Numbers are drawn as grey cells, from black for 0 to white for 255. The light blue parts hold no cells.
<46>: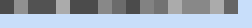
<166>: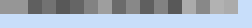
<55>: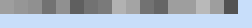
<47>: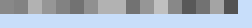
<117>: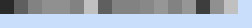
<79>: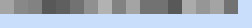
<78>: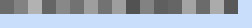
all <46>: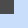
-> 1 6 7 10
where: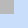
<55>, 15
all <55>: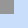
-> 2
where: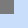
<55>, 8

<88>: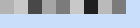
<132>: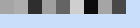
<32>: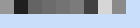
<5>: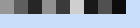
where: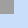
<132>, 4
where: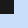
<5>, 7
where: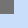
<32>, 5
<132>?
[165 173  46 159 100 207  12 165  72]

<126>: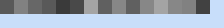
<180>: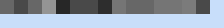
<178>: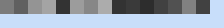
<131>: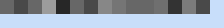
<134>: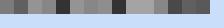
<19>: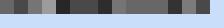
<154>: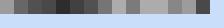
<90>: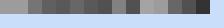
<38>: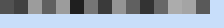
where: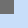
<131>, 12
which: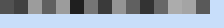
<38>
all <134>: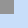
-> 3 6
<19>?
[103  73 117 156  39  73  73  45 117 103 103 103  51 123  73]
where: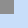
<134>, 8
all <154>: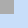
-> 9 11 12

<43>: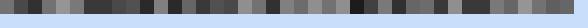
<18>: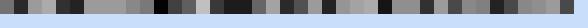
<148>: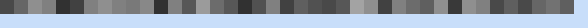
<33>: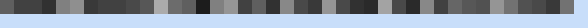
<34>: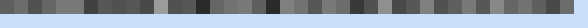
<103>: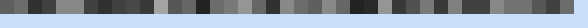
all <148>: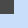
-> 1 24 36 38
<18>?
[114  42 155 171  49  35 155 155 155 136 121   3  65  95 192  57  28  28
 102 163  42  81 155  35 149 163 171  21 143 143  49 155  73 136 128  35
  73 136 143 155  73]
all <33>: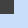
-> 2 3 8 9 18 32
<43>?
[114  73  49 114 149 121  57  57  73  81  42 128  42 102  57  81  73 143
 114  49 128 108 143 114 143  28  65 121  49 102 108  57 143  57  57 121
 102 149 114  95 102]
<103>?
[ 95 108  49  65 136 136  65  49  65  73  57 163  87 102  35 108 121 149
 102  49 136 108  95 136 102  35  42 149  57  81 121  57 128  65  65 136
 114 114  87  65 108]

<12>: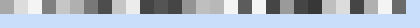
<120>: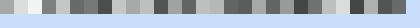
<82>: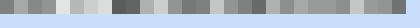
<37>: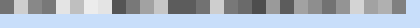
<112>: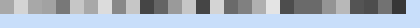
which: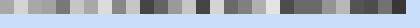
<112>
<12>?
[168 220 244 128 198 176 120  77 198 236  69  84  69 148 191 184 244  92
 244  69 154  69  55 191 220  69 176 244 106]
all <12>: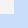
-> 3 17 19 28

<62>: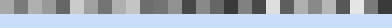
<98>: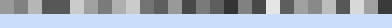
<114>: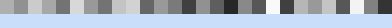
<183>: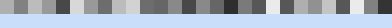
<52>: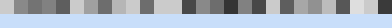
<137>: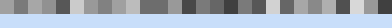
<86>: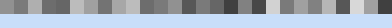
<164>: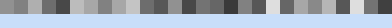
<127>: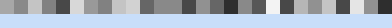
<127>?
[167 137 196 129  72 216 153 129 196 210 102 137 137  72 145 102  46 137
  87 243  72 182 145 196  72 229 145  46]
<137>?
[160 122 167 145  87 203 153 129 160 188 109 109 153  72 122 102  64 122
  87 210 102 167 137 175  80 216 153  64]
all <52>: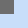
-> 8 11 16
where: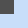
<137>, 25
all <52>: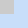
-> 1 6 10 12 13 20 27

